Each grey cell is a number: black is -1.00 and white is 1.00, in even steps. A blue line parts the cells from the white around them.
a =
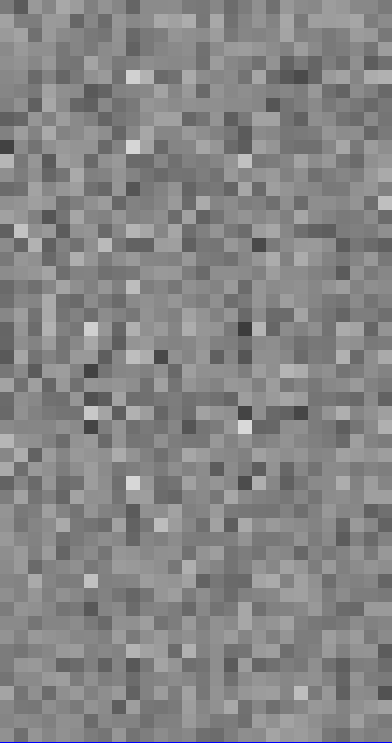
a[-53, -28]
-0.04
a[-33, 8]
0.00
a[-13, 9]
0.20
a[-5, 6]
0.13
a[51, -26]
0.07
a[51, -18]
-0.12
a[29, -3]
0.05
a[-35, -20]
0.11
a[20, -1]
0.09
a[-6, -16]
0.17
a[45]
[0.15, 0.02, 0.20, 0.15, 0.13, 0.06, 0.07, 0.00, 0.23, -0.04, 0.12, 0.21, 0.08, 0.13, 0.04, 0.14, 0.22, 0.04, 0.16, 0.00, 0.17, -0.02, -0.02, 0.24, 0.12, 0.22, -0.05, 0.09]
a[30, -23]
0.08
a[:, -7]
[0.09, -0.05, 0.02, 0.23, -0.05, -0.41, -0.02, -0.01, -0.23, -0.04, -0.12, 0.28, 0.12, 0.08, -0.16, 0.30, -0.13, 0.20, 0.35, 0.10, 0.14, 0.12, 0.29, 0.02, -0.12, -0.16, 0.35, 0.04, 0.22, -0.45, 0.13, 0.05, 0.17, 0.06, -0.07, 0.06, -0.13, 0.09, 0.15, -0.19, 0.18, 0.26, 0.26, 0.07, 0.01, -0.02, -0.03, -0.06, 0.11, 0.49, 0.05, 0.21, 0.22]
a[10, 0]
-0.48
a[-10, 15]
-0.10
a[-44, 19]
0.06
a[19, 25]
0.15
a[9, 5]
0.08
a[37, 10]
-0.07
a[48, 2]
0.08
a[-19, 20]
-0.25
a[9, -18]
0.31
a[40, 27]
0.11
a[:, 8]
[0.05, 0.18, 0.15, 0.14, -0.05, -0.11, 0.02, -0.13, -0.07, -0.20, 0.03, 0.20, 0.16, 0.18, -0.19, 0.18, 0.07, -0.07, 0.11, -0.09, 0.00, -0.16, 0.02, -0.19, -0.26, 0.07, 0.05, 0.17, 0.28, -0.26, 0.16, 0.15, 0.35, -0.07, -0.13, -0.09, -0.01, 0.27, 0.07, 0.18, 0.22, 0.02, -0.08, 0.08, 0.14, 0.23, 0.03, 0.04, 0.03, 0.21, -0.26, 0.03, 0.18]
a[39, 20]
0.06
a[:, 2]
[0.20, -0.02, -0.12, 0.12, 0.06, -0.17, -0.05, -0.25, 0.18, 0.03, -0.10, 0.18, 0.12, 0.28, 0.25, 0.01, 0.13, 0.40, 0.13, 0.18, -0.12, 0.04, -0.10, -0.15, 0.03, -0.09, -0.29, 0.25, 0.07, 0.02, 0.05, 0.13, -0.23, 0.20, -0.17, -0.09, -0.01, 0.04, 0.02, 0.00, -0.17, 0.33, 0.18, 0.13, -0.08, 0.20, 0.01, 0.20, 0.08, 0.13, -0.07, 0.07, 0.17]
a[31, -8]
0.15
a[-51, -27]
0.28
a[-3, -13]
0.14
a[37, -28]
0.14
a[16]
[-0.25, 0.53, 0.13, 0.20, -0.28, 0.14, 0.17, -0.17, 0.07, 0.42, 0.30, 0.05, 0.30, -0.14, 0.00, 0.16, -0.05, -0.15, 0.23, 0.31, 0.06, -0.13, -0.23, -0.26, -0.03, 0.00, -0.03, 0.12]
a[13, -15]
-0.21
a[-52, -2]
-0.02
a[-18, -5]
0.10
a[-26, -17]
0.26
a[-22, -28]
0.43
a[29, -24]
-0.09
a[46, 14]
0.02
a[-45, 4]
0.23

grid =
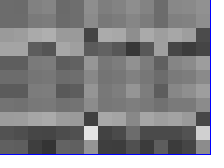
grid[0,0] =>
-0.15
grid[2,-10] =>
0.21
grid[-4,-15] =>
-0.10
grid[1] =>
[-0.15, -0.15, -0.04, -0.03, -0.16, -0.14, 0.09, -0.06, -0.03, 0.05, -0.03, -0.15, 0.00, 0.02, 0.11]
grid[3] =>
[0.29, 0.29, -0.27, -0.33, 0.31, 0.25, -0.29, -0.23, -0.32, -0.57, -0.31, 0.25, -0.45, -0.53, -0.46]
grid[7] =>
[-0.10, -0.11, -0.06, -0.05, -0.11, -0.10, 0.10, -0.07, -0.05, -0.01, -0.05, -0.11, -0.04, -0.04, 0.09]
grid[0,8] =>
0.03
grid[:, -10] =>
[-0.14, -0.14, 0.21, 0.25, -0.24, -0.14, -0.27, -0.10, 0.21, -0.37, -0.25]
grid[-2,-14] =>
-0.39
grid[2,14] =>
-0.41
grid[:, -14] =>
[-0.16, -0.15, 0.23, 0.29, -0.26, -0.15, -0.29, -0.11, 0.23, -0.39, -0.26]
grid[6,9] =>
0.17
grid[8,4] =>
0.22
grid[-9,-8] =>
0.34
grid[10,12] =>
-0.54
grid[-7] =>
[-0.26, -0.26, -0.04, -0.03, -0.27, -0.24, 0.18, -0.07, -0.02, 0.14, -0.03, -0.25, 0.04, 0.09, 0.23]
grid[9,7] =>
-0.48
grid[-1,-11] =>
-0.22
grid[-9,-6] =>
0.11
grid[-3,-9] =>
-0.50
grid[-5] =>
[-0.29, -0.29, -0.03, -0.02, -0.30, -0.27, 0.17, -0.06, -0.01, 0.17, -0.02, -0.27, 0.06, 0.12, 0.24]
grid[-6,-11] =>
-0.15
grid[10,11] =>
-0.27
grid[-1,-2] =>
-0.46
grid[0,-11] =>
-0.17
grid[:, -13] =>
[0.01, -0.04, 0.33, -0.27, -0.04, -0.08, -0.03, -0.06, 0.30, -0.45, -0.51]
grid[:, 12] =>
[0.07, 0.00, 0.31, -0.45, 0.04, -0.04, 0.06, -0.04, 0.28, -0.42, -0.54]
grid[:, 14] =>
[0.14, 0.11, -0.41, -0.46, 0.23, 0.08, 0.24, 0.09, -0.44, 0.63, 0.10]

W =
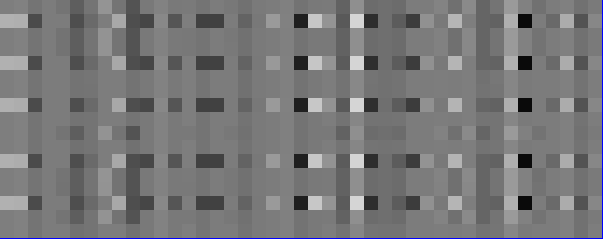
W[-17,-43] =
-0.01
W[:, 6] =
[-0.09, -0.17, -0.09, -0.09, -0.17, -0.08, -0.09, -0.17, -0.09, -0.09, -0.09, -0.17, -0.09, -0.09, -0.17, -0.09, -0.09]
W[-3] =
[0.39, 0.37, -0.41, -0.03, -0.03, -0.39, -0.17, -0.02, 0.32, -0.39, -0.45, 0.07, -0.33, -0.01, -0.49, -0.49, -0.03, -0.22, -0.05, 0.21, 0.01, -0.76, 0.56, 0.16, -0.29, 0.67, -0.64, -0.13, -0.28, -0.53, 0.14, -0.05, 0.42, -0.01, -0.21, -0.23, 0.37, -0.92, -0.03, -0.17, 0.35, -0.35, 0.06]
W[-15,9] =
-0.35
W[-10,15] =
-0.49
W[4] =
[0.39, 0.37, -0.41, -0.03, -0.03, -0.39, -0.17, -0.02, 0.32, -0.39, -0.45, 0.07, -0.33, -0.01, -0.49, -0.49, -0.03, -0.22, -0.05, 0.20, 0.01, -0.76, 0.55, 0.16, -0.29, 0.67, -0.63, -0.13, -0.28, -0.53, 0.14, -0.05, 0.42, -0.01, -0.21, -0.22, 0.37, -0.92, -0.03, -0.17, 0.35, -0.35, 0.06]
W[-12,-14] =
-0.03
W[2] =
[-0.01, 0.01, -0.09, -0.03, -0.10, -0.26, -0.09, 0.15, -0.09, -0.35, -0.05, 0.02, -0.05, -0.06, -0.09, -0.03, -0.06, -0.11, -0.04, -0.03, 0.00, -0.10, -0.05, -0.05, -0.23, 0.12, -0.15, -0.13, -0.15, -0.03, -0.03, 0.01, -0.12, 0.07, -0.21, -0.09, 0.21, 0.01, -0.10, -0.03, 0.00, -0.11, -0.04]
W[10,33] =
-0.01
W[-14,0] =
-0.01
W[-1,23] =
-0.02
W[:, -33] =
[-0.05, -0.45, -0.05, -0.05, -0.45, -0.05, -0.05, -0.44, -0.05, -0.05, -0.05, -0.44, -0.05, -0.05, -0.45, -0.05, -0.05]
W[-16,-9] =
-0.21
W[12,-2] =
-0.11
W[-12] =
[-0.01, 0.01, -0.09, -0.03, -0.03, -0.10, -0.08, -0.02, -0.02, -0.10, -0.05, 0.02, -0.05, -0.01, -0.09, -0.03, -0.03, -0.11, -0.04, -0.03, 0.00, -0.10, -0.05, -0.02, -0.10, 0.07, -0.09, -0.11, -0.10, -0.03, -0.03, -0.02, -0.03, -0.01, -0.11, -0.07, 0.05, -0.04, -0.03, -0.03, 0.00, -0.10, -0.02]
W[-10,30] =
0.14
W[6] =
[-0.01, 0.01, -0.09, -0.03, -0.03, -0.10, -0.09, -0.02, -0.02, -0.10, -0.05, 0.02, -0.05, -0.01, -0.09, -0.03, -0.03, -0.11, -0.04, -0.03, 0.00, -0.10, -0.05, -0.02, -0.10, 0.07, -0.10, -0.11, -0.10, -0.03, -0.03, -0.02, -0.03, -0.01, -0.10, -0.08, 0.05, -0.04, -0.03, -0.03, 0.00, -0.10, -0.02]
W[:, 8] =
[-0.09, 0.32, -0.09, -0.09, 0.32, -0.02, -0.02, 0.32, -0.02, -0.09, -0.02, 0.32, -0.10, -0.10, 0.32, -0.10, -0.02]
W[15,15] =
-0.03
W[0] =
[-0.01, 0.01, -0.09, -0.03, -0.09, -0.26, -0.09, 0.16, -0.09, -0.35, -0.05, 0.02, -0.05, -0.04, -0.09, -0.03, -0.06, -0.11, -0.04, -0.03, 0.00, -0.10, -0.05, -0.04, -0.23, 0.12, -0.15, -0.13, -0.15, -0.03, -0.03, 0.03, -0.12, 0.08, -0.21, -0.09, 0.21, 0.01, -0.11, -0.03, 0.00, -0.11, -0.04]
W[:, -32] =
[0.02, 0.07, 0.02, 0.02, 0.07, 0.02, 0.02, 0.07, 0.02, 0.02, 0.02, 0.06, 0.02, 0.02, 0.07, 0.02, 0.02]
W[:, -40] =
[-0.03, -0.03, -0.03, -0.03, -0.03, -0.03, -0.03, -0.03, -0.03, -0.03, -0.03, -0.03, -0.03, -0.03, -0.03, -0.03, -0.03]
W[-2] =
[-0.01, 0.01, -0.09, -0.03, -0.09, -0.26, -0.09, 0.15, -0.10, -0.35, -0.05, 0.02, -0.05, -0.05, -0.09, -0.03, -0.06, -0.11, -0.04, -0.03, 0.00, -0.10, -0.05, -0.04, -0.23, 0.12, -0.15, -0.13, -0.15, -0.03, -0.03, 0.03, -0.12, 0.08, -0.21, -0.09, 0.21, 0.01, -0.10, -0.03, 0.00, -0.11, -0.04]
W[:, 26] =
[-0.15, -0.64, -0.15, -0.15, -0.63, -0.09, -0.10, -0.63, -0.10, -0.15, -0.09, -0.64, -0.15, -0.15, -0.64, -0.15, -0.09]
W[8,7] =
-0.02
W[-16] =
[0.39, 0.37, -0.41, -0.03, -0.03, -0.39, -0.17, -0.02, 0.32, -0.39, -0.45, 0.07, -0.33, -0.01, -0.49, -0.49, -0.03, -0.22, -0.06, 0.21, 0.01, -0.76, 0.56, 0.16, -0.30, 0.67, -0.64, -0.13, -0.28, -0.53, 0.14, -0.05, 0.42, -0.01, -0.21, -0.23, 0.37, -0.92, -0.03, -0.18, 0.35, -0.35, 0.06]
